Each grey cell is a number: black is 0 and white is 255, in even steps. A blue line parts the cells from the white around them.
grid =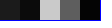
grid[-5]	27
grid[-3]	202
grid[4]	4

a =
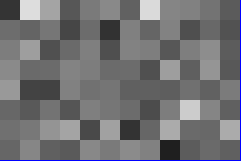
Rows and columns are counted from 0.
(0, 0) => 52
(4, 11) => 123
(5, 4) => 127
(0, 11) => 91
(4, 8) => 94
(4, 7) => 96
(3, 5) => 107
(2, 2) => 80
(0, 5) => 137
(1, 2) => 118
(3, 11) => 88
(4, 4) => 113
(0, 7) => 218
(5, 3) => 85
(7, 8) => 31
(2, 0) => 125
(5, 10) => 133
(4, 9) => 112
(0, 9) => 129
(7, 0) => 102
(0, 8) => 133
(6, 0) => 112
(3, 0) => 138
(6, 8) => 171
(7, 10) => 106
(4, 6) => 96
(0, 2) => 164

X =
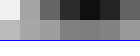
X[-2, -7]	241
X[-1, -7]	186
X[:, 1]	[164, 167]
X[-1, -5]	158

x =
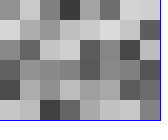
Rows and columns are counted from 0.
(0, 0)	145
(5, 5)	193
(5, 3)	101
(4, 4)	159
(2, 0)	136
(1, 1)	172
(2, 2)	196
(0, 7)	207
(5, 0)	197
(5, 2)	65
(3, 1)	147
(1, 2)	150
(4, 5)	168
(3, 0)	96

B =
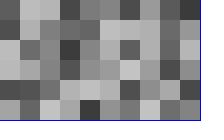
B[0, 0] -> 93
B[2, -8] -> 135
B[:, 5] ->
[132, 190, 175, 155, 178, 146]
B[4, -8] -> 113
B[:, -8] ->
[181, 127, 135, 131, 113, 194]
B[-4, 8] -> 100
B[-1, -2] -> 110
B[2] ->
[188, 108, 135, 60, 133, 175, 94, 176, 100, 182]
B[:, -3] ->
[154, 176, 176, 157, 142, 194]
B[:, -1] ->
[59, 151, 182, 141, 73, 131]
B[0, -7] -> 72
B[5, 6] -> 119
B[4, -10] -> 78
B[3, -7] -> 83

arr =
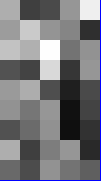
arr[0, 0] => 174
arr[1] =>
[156, 202, 148, 133, 47]
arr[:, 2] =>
[74, 148, 254, 217, 78, 150, 145, 125, 146]
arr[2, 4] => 146
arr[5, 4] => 67
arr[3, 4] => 150
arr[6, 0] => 81
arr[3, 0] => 82
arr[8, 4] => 95
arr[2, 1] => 176
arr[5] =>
[146, 118, 150, 17, 67]

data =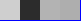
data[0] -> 207
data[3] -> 174
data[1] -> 44

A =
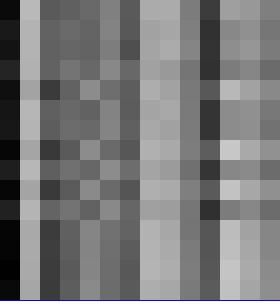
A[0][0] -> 10
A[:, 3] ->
[96, 106, 102, 116, 98, 104, 108, 90, 112, 91, 115, 96, 94, 90, 93]
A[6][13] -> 114
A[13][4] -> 133
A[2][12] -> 150
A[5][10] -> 52
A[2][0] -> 19
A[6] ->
[23, 180, 93, 108, 105, 132, 96, 168, 161, 123, 52, 140, 143, 114]
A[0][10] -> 60
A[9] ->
[6, 164, 58, 91, 138, 106, 85, 175, 170, 127, 90, 194, 167, 144]
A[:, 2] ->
[90, 98, 97, 98, 59, 96, 93, 57, 95, 58, 100, 60, 62, 60, 59]
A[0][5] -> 128
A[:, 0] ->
[10, 25, 19, 36, 15, 21, 23, 6, 30, 6, 33, 5, 5, 1, 9]
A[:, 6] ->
[90, 88, 79, 104, 93, 92, 96, 87, 109, 85, 102, 99, 92, 88, 90]
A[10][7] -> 160
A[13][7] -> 180
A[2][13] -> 123
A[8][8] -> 155
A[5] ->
[21, 182, 96, 104, 98, 131, 92, 164, 168, 122, 52, 140, 144, 120]
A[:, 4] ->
[105, 100, 99, 104, 140, 98, 105, 140, 103, 138, 98, 133, 132, 133, 138]
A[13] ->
[1, 169, 60, 90, 133, 109, 88, 180, 173, 125, 87, 196, 170, 139]

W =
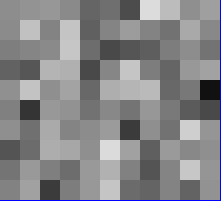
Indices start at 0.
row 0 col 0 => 141
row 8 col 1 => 153
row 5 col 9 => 91
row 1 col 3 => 196
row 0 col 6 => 76
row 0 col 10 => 159
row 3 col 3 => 176
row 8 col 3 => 109
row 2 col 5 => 73
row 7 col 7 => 95
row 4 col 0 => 144
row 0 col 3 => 138
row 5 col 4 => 114
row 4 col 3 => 163
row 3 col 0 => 98
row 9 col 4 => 152
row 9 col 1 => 161
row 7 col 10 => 143
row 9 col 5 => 197
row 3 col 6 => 197
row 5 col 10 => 73
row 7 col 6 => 161
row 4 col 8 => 104
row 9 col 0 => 130
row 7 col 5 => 219
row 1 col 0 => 139
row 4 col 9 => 120
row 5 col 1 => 52
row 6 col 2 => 170
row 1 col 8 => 114

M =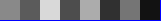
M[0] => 137
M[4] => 172
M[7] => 18

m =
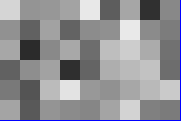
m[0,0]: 213
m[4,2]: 187
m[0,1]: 148
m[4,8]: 202
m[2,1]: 43
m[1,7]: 139
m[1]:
[145, 97, 162, 99, 140, 144, 233, 139, 124]
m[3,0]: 97
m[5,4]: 134
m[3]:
[97, 142, 162, 47, 100, 174, 186, 194, 109]
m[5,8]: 123
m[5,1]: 89
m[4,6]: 167
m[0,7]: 48
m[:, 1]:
[148, 97, 43, 142, 84, 89]
